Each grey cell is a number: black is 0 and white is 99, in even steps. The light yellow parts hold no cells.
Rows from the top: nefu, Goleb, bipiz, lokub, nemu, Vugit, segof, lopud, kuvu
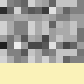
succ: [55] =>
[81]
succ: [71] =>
[66]
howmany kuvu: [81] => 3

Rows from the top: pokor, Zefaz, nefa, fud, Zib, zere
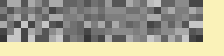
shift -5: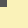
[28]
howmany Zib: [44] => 5
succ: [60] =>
[33]
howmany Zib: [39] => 3
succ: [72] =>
[77]

